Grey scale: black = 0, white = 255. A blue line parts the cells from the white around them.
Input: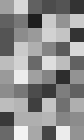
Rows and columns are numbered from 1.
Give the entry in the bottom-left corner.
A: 105
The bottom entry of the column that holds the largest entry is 243
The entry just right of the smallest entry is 202
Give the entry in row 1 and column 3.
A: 97
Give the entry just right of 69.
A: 236
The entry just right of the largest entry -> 168
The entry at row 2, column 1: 97
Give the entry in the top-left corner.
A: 160
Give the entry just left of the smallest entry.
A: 119
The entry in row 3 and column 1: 84
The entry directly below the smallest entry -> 154
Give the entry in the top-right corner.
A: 51

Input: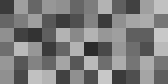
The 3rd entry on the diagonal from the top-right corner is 95
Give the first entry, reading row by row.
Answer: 59
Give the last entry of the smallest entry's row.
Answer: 186
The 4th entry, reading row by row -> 151
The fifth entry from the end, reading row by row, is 200
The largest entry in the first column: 151
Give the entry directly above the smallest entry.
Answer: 179
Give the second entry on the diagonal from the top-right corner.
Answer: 172
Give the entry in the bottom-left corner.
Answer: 144
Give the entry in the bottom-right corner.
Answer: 95
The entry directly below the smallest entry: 186
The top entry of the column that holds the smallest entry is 125
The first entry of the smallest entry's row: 110
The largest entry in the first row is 193
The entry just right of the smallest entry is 73
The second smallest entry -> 51
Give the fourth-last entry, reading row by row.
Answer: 59
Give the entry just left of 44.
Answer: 179

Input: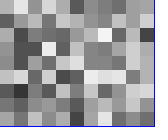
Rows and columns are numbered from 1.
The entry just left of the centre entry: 199
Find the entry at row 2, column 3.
186
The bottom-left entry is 165
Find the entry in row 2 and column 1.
96
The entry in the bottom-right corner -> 111
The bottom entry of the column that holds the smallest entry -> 118
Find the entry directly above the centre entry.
193
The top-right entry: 165
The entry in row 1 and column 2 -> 229
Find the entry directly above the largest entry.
133
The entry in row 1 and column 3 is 147
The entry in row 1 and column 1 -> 179
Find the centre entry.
223
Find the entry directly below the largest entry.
125
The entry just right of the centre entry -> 133
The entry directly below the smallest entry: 96
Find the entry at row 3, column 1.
173
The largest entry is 244
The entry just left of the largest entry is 186
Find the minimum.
53

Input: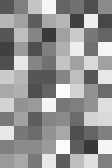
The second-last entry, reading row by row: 223
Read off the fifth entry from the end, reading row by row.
231
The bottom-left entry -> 154
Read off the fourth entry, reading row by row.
245
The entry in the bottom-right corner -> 127
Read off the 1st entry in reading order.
86
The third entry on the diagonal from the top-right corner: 203
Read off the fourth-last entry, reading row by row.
93
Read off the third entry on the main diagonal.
133
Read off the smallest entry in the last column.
71
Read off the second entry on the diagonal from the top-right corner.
238
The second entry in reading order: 127
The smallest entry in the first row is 78
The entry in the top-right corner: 139
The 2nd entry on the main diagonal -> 161
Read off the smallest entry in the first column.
64
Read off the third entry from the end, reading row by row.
190

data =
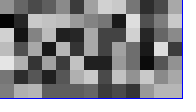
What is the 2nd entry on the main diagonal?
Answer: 38
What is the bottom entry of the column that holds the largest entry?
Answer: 125
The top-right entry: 168
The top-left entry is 146
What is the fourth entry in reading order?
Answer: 94
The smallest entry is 3
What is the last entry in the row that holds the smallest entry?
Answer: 201
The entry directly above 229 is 188
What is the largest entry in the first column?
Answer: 229
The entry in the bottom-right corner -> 182
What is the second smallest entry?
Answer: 11
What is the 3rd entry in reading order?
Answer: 74
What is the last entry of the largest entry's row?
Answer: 146
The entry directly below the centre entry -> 32
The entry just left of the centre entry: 52
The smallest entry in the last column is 59
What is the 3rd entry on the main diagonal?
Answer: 131
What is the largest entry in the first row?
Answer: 209
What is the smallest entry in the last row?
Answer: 52
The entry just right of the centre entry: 67
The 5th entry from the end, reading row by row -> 74
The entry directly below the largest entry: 118

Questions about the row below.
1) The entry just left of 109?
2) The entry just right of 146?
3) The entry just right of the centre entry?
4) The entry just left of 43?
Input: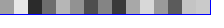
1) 43
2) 78
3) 57
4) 231

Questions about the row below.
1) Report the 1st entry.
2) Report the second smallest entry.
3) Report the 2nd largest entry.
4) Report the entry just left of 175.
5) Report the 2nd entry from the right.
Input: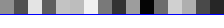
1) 143
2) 38
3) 228
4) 208
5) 73

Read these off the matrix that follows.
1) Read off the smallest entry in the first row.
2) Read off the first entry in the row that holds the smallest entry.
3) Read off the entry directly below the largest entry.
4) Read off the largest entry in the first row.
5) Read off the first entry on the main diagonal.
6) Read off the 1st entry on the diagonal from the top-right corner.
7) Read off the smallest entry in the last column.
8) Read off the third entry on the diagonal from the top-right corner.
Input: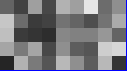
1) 66
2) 37
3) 78
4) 230
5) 100
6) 143
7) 52
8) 129

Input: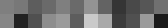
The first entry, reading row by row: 127
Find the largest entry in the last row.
202
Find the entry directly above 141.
106
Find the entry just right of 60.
80
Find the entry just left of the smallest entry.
154
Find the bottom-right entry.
26
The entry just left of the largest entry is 93

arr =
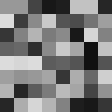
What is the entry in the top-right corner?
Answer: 38
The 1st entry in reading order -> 152
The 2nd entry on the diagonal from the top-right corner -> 116
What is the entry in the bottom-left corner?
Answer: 38
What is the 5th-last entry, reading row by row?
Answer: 180
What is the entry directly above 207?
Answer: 84
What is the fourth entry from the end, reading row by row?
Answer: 130
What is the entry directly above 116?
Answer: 194
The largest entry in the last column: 207
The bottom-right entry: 54
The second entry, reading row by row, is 152
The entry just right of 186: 165
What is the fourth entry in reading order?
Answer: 24
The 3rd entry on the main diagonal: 180
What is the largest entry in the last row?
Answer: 214

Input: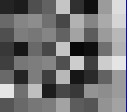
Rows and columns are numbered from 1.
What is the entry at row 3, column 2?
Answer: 125
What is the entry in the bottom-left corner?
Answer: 85
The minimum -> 8
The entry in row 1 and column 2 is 28
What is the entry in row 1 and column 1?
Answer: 36
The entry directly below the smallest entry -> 205
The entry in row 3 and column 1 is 79
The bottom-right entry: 163
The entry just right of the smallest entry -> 15
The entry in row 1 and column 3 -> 79
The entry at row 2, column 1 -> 105
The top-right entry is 221
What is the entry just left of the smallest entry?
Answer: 197
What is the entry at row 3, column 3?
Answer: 119
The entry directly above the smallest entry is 163

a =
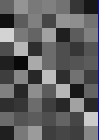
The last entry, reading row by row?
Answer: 135
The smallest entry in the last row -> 31
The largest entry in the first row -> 148
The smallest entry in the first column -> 16
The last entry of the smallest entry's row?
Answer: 92
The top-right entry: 23
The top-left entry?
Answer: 100
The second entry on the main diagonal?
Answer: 92
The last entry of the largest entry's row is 128
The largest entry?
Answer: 211
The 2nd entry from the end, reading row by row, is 62
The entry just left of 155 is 121
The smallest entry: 8
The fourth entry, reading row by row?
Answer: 128
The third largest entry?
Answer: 190
